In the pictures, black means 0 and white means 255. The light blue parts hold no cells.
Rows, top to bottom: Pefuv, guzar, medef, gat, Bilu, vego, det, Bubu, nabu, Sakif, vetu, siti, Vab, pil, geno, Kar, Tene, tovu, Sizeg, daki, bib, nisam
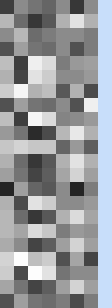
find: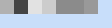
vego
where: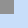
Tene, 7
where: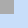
tovu, 1
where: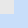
Sakif, 6
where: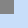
nabu, 5
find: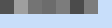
nisam

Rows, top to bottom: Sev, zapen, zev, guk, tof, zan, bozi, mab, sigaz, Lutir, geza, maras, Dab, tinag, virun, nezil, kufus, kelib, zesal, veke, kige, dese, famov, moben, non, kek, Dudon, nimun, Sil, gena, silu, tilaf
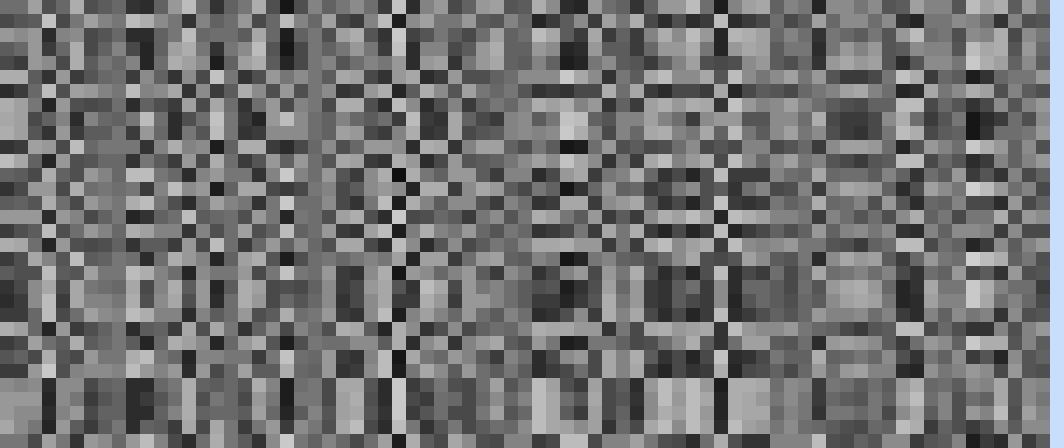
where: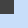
zev, 30
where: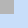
zev, 53
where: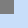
kufus, 30
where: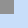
Dudon, 67

